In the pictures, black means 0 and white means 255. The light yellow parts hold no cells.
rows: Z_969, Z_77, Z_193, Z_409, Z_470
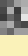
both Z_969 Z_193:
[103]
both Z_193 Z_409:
[72]
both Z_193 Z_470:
[103]
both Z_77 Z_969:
[172]
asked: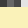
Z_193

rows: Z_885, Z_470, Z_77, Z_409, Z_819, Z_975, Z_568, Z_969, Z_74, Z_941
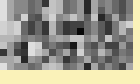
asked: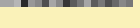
Z_74
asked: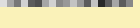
Z_77

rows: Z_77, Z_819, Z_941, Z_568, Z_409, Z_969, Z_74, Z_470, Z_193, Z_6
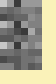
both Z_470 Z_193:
[114]
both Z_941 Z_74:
[129]
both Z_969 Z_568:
[129]

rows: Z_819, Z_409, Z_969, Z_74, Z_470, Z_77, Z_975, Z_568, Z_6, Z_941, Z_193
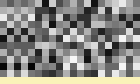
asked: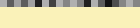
Z_568
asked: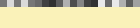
Z_193

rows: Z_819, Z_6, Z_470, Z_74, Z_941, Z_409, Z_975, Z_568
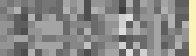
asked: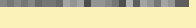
Z_819
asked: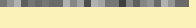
Z_6
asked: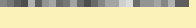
Z_470
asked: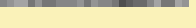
Z_409

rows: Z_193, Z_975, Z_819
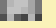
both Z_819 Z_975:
[181]
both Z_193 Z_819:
[181]

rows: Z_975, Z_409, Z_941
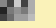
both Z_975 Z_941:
[66]
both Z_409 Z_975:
[173]

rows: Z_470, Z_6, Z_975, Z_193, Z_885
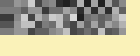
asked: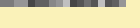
Z_885
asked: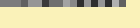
Z_6
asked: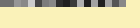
Z_470

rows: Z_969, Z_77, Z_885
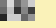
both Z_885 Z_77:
[104]
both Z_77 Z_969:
[104]
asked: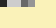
Z_885
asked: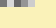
Z_969

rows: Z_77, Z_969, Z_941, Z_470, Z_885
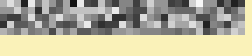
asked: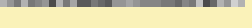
Z_885
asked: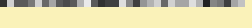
Z_470
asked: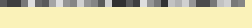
Z_941
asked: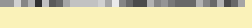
Z_969
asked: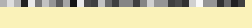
Z_77

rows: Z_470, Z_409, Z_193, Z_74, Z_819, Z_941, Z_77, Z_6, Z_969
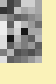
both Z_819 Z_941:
[23]
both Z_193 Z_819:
[166]
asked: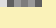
Z_77
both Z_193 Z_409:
[166]
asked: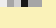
Z_819
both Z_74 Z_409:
[181]
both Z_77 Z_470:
[95]

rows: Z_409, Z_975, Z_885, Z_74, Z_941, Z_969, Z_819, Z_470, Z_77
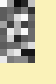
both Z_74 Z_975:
[92]
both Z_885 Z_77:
[122]
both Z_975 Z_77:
[122]
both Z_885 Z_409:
[249]
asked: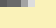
Z_819

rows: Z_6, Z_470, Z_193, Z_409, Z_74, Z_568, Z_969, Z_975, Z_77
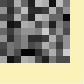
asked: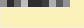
Z_470
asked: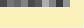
Z_969
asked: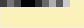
Z_975

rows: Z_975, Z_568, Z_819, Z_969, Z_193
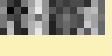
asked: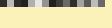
Z_193
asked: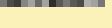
Z_819
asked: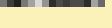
Z_975
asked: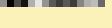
Z_568

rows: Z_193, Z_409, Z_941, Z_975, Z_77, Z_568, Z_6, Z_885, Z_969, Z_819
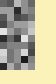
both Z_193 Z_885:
[144]
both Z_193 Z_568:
[103]
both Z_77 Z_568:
[226]
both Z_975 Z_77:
[158]
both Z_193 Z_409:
[144]
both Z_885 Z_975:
[72]

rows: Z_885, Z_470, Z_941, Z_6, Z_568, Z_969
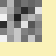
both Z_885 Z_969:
[114]
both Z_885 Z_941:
[183]
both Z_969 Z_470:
[199]
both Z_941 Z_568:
[141]
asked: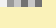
Z_969
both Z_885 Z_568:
[114]

